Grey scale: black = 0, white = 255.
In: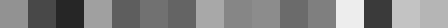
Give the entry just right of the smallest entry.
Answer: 160
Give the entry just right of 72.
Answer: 38

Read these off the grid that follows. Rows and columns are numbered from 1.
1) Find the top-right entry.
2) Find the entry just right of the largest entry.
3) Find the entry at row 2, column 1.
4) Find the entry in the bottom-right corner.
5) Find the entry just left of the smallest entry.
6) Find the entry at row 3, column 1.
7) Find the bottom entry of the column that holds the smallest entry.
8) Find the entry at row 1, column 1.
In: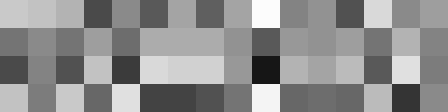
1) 158
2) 131
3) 116
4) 138
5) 152
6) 74
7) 244
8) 201

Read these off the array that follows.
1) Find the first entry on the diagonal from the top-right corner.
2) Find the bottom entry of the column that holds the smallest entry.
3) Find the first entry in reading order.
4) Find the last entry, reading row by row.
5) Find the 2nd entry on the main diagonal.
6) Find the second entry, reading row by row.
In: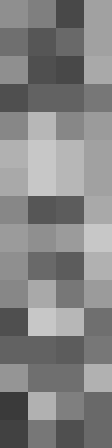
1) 161
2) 65
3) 143
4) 105
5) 86
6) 127

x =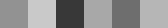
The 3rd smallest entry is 146
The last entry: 182
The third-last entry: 168

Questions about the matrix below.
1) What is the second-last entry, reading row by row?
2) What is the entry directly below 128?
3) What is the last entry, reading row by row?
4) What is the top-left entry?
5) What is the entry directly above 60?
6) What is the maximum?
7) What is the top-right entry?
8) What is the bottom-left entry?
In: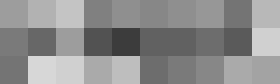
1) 170
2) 82
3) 163
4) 157
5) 143
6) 215
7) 184
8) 116

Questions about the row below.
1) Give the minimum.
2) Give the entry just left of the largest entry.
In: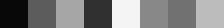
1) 8
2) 48

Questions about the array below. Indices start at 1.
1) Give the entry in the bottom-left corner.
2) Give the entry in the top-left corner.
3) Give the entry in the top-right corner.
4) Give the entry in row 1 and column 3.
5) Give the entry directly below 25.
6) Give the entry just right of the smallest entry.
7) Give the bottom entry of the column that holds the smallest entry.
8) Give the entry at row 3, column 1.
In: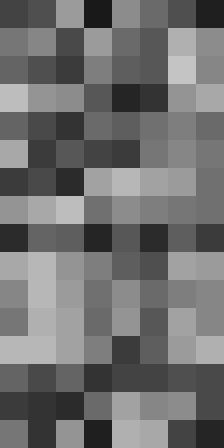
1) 118
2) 67
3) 31
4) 155
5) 155
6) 140
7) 31
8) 100

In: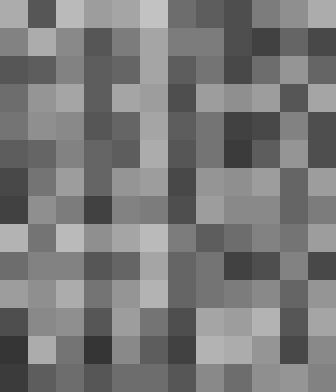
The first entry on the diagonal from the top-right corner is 172
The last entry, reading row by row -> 130
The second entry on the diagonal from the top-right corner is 101
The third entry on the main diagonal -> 130
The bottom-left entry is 59
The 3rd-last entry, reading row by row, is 143
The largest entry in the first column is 179
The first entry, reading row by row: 172
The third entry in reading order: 186
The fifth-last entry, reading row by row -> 137
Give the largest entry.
194
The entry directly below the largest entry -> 165
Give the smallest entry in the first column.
53
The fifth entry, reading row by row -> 165

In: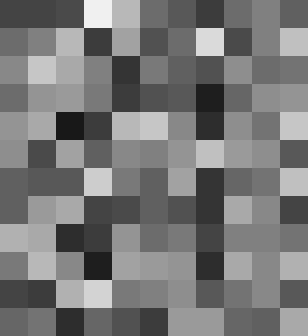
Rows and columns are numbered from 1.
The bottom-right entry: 169
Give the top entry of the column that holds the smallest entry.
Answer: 74
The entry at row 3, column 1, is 136
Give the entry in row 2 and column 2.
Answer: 128
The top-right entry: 96
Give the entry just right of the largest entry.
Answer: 184
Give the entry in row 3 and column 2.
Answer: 198
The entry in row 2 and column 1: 108
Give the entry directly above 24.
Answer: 154
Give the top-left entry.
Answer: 68
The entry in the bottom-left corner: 102
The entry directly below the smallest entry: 162
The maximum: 240
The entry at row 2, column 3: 184
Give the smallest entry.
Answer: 24
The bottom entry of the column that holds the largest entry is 102

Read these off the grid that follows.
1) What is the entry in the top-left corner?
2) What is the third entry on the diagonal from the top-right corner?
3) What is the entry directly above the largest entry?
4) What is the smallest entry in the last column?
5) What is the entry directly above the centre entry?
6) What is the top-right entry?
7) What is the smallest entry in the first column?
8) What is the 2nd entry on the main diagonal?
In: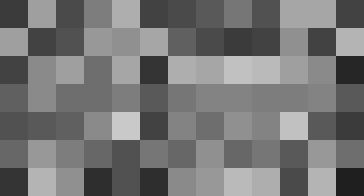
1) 59
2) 159
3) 125
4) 31
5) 174
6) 66
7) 52
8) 66

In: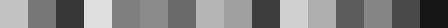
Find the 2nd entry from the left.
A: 119
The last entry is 21
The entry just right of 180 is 160
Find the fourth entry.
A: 222
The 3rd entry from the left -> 54

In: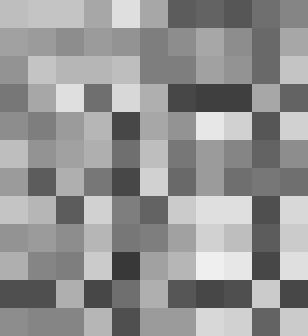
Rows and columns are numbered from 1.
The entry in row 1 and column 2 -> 196
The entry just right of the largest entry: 231
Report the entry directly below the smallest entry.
111
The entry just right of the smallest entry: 161
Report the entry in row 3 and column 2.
196
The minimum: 56
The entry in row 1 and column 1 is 190
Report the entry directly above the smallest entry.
119
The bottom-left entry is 141
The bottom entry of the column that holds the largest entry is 216
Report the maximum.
239
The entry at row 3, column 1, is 147
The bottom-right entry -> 203
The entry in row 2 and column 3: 141
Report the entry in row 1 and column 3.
196
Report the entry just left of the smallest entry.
203
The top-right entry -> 133
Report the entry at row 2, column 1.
161
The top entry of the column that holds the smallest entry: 223
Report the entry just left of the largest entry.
182
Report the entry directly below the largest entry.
71

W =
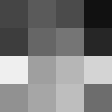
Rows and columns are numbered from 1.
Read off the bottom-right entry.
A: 109
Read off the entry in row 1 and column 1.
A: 69
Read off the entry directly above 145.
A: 239
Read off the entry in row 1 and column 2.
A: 90
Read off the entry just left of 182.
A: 159
